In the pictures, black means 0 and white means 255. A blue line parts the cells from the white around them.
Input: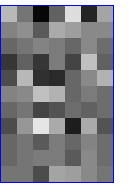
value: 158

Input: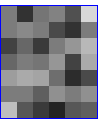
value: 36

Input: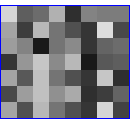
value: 53

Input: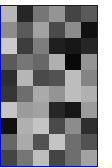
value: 68

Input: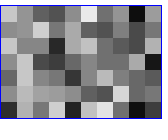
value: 112
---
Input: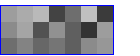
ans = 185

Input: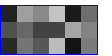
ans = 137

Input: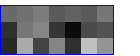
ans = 125

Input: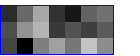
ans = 167

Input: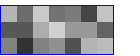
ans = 201

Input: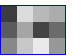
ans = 185

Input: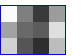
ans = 58

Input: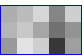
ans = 215

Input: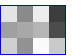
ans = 237
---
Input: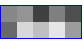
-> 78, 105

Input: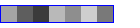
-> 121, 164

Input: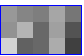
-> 118, 211

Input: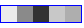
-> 174, 235

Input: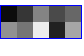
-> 103, 145

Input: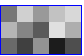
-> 216, 106

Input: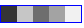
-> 241, 53

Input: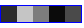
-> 74, 45

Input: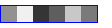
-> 122, 145
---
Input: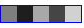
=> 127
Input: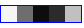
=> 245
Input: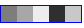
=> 125
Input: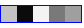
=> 194
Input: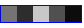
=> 116
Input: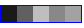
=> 26
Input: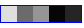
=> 223
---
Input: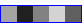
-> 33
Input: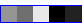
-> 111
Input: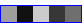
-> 17
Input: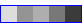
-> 148
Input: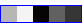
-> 244
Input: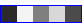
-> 244
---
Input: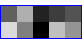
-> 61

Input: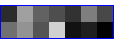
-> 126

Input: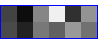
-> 48

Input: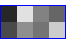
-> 130

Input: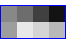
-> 64

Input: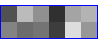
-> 164

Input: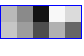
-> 248
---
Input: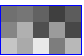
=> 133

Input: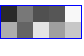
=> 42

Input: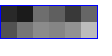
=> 41

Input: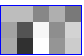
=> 162

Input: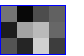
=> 29

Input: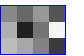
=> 174

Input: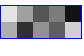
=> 228
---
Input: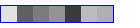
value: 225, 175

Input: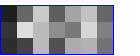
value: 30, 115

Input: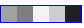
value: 161, 33

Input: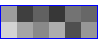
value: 157, 151

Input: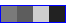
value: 122, 34

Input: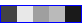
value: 67, 26

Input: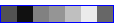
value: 82, 103
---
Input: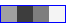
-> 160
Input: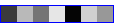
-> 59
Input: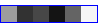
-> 157
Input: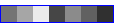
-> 116
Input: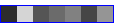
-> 45
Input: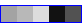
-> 163
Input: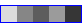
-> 220
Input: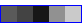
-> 90
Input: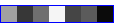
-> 161
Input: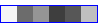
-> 245
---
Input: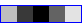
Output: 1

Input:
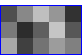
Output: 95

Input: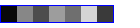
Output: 157

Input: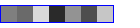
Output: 42

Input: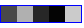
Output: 39

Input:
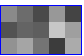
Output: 94

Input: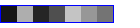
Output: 79
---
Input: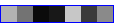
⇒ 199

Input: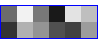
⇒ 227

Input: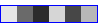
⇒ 71

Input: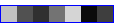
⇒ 213

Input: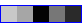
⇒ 42

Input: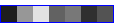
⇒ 120
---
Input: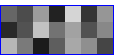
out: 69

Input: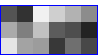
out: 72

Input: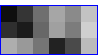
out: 187

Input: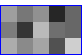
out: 207

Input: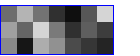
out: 36

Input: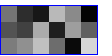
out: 214

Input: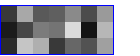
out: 160
